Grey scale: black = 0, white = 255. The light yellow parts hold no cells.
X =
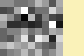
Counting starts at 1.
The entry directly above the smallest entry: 255
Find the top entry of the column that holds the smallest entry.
115
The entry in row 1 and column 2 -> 143
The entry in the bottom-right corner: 186
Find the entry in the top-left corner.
143
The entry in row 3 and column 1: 186
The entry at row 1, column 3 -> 115
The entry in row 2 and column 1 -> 72
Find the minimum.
5
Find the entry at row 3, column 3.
85
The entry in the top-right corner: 171
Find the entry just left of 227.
143
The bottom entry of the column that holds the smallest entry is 186
